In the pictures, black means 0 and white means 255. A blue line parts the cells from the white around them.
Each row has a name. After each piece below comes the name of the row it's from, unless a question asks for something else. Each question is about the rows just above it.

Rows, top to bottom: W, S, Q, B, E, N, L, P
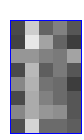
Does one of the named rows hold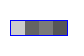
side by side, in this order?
no
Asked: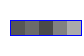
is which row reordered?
N
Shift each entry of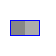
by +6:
[141 177]
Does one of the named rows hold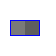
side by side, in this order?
no
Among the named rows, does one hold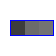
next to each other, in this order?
no
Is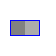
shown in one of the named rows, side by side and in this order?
no

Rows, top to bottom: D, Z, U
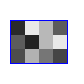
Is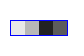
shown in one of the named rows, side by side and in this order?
no
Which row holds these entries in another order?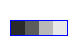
D

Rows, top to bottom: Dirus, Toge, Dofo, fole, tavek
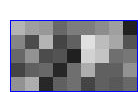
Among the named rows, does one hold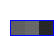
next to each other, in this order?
yes
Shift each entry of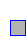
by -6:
[174]
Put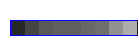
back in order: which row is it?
tavek
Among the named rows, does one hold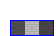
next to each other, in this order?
yes
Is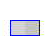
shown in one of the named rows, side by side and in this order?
yes
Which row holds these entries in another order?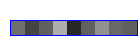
fole
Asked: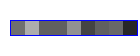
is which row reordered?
fole

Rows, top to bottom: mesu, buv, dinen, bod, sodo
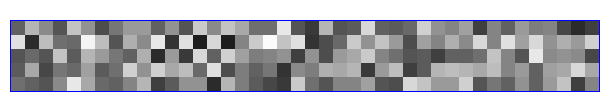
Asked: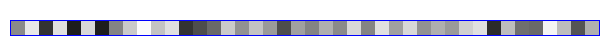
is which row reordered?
buv
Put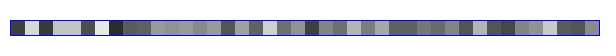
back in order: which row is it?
mesu
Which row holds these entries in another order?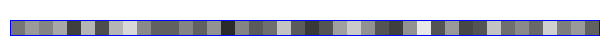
mesu
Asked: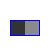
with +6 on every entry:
[ 57 144]
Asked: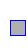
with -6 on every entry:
[169]

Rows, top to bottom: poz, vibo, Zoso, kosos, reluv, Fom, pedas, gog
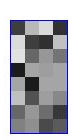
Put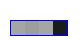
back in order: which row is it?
kosos
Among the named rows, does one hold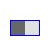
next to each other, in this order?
no
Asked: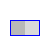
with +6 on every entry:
[190 224]
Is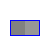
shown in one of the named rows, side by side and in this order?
no
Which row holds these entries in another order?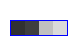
vibo
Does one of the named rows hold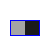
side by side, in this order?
yes

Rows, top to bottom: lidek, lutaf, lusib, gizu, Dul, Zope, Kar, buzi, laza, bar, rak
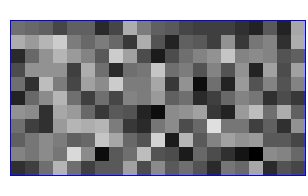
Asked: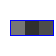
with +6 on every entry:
[124  54  82]
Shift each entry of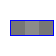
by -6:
[112 133 112]
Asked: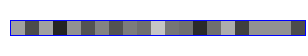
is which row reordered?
gizu
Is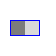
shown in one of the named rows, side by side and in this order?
no
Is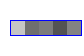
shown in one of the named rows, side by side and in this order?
yes
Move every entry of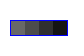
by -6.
[98 70 42 14]
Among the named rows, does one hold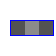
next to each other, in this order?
no

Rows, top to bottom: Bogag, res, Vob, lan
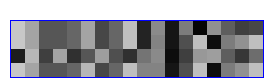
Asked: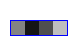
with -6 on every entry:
[125  15  73 185]
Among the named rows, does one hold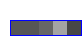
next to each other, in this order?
yes
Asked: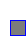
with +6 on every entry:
[130]
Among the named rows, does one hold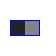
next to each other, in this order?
yes
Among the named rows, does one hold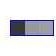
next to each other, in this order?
no

